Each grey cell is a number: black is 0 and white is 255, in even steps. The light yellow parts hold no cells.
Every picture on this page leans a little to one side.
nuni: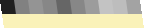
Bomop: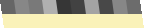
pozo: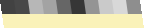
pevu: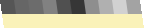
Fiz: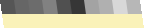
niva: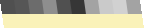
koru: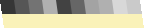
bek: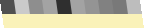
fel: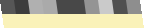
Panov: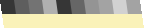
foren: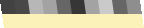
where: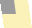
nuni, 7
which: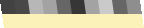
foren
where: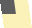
Panov, 2
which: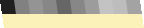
nuni
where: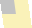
nuni, 8
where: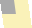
fel, 4
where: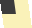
fel, 2

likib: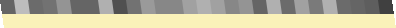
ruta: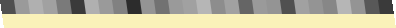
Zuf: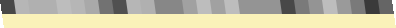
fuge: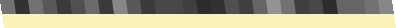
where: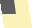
likib, 27
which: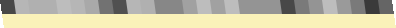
Zuf
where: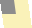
ruta, 16
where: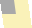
Zuf, 7
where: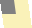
ruta, 9

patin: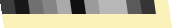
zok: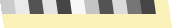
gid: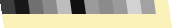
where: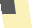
patin, 10
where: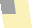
gid, 11
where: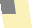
patin, 4
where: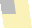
gid, 5

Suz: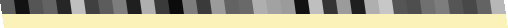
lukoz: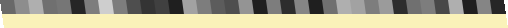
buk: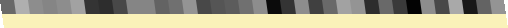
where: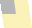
Suz, 36
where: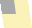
buk, 33
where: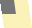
lukoz, 5
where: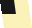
buk, 34

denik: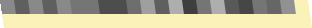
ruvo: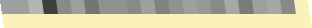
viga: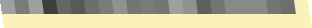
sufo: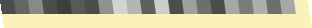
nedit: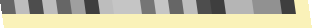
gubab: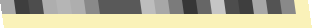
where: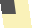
gubab, 20
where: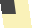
denik, 18
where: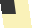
gubab, 14
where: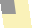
ruvo, 15
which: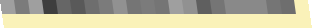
viga
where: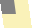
ruvo, 12

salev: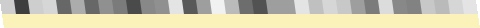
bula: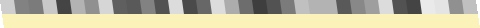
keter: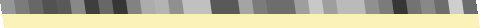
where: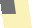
keter, 30
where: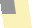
keter, 1
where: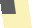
bula, 9

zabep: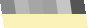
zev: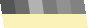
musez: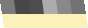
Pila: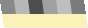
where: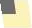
zev, 2
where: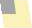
zabep, 3
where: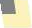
zev, 6
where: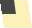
musez, 2
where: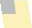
Pila, 5
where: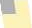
zev, 3

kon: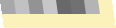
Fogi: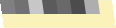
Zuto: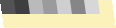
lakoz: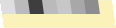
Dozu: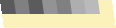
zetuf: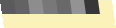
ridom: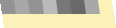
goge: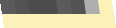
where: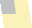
kon, 2
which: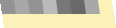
ridom
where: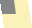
Zuto, 6
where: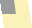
Zuto, 4
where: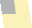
kon, 7
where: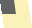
zetuf, 2

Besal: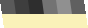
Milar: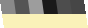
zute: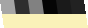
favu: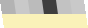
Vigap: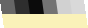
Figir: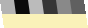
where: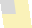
Vigap, 6
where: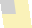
Vigap, 5
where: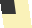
Figir, 4
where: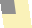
Besal, 5
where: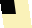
zute, 4

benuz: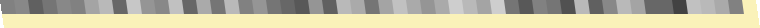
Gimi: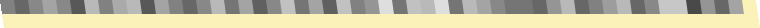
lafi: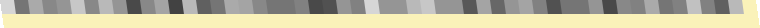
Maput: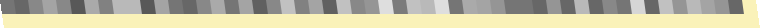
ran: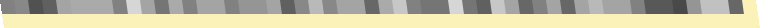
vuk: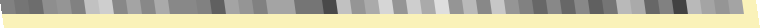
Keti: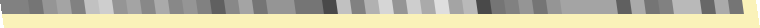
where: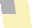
Keti, 27
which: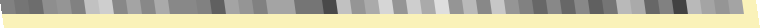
vuk
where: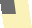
vuk, 3
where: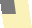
Maput, 29
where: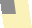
vuk, 4
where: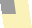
Gimi, 44

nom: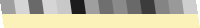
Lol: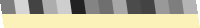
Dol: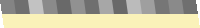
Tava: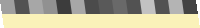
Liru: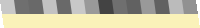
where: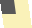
Tava, 8
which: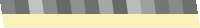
Dol
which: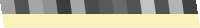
Tava
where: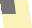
Dol, 12
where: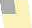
Lol, 4
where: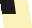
nom, 6

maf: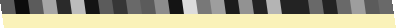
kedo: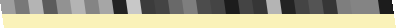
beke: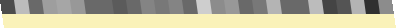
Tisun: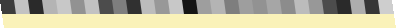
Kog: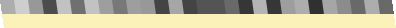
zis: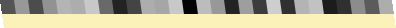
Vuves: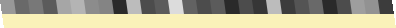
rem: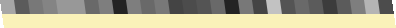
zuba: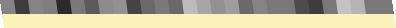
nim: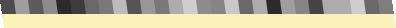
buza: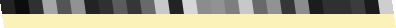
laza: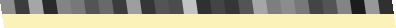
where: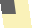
Vuves, 14
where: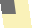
Kog, 6
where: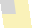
buza, 14

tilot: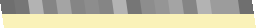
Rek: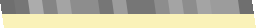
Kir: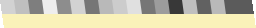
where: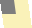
Kir, 3
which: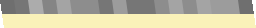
Rek
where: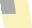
Rek, 3
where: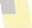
Kir, 9
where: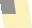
tilot, 12
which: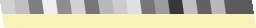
Kir

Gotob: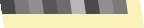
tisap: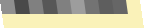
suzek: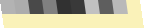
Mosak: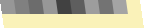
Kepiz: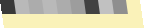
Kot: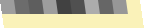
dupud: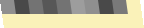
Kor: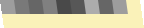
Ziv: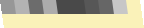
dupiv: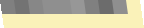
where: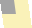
Mosak, 9
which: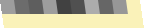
Kot
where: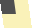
Kot, 6
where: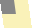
dupiv, 3

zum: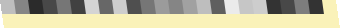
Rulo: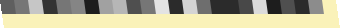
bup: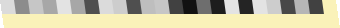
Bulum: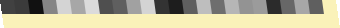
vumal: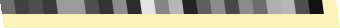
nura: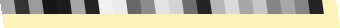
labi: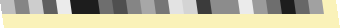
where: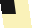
nura, 4
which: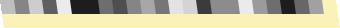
labi
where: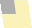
vumal, 20
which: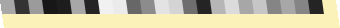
nura
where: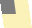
zum, 22
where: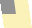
Bulum, 18

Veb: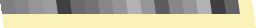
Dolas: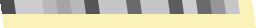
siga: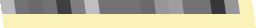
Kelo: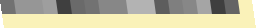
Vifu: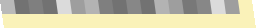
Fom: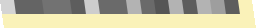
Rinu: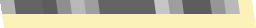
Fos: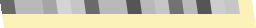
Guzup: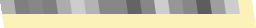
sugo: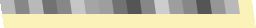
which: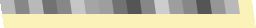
sugo
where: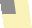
Rinu, 5
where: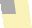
Guzup, 5
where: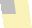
siga, 7
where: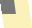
Vifu, 14

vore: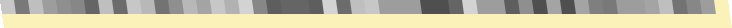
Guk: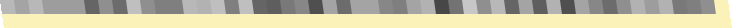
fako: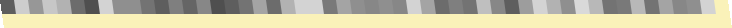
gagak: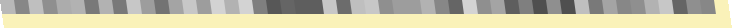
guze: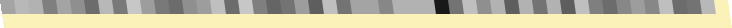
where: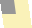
fako, 3
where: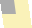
gagak, 5
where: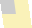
fako, 2
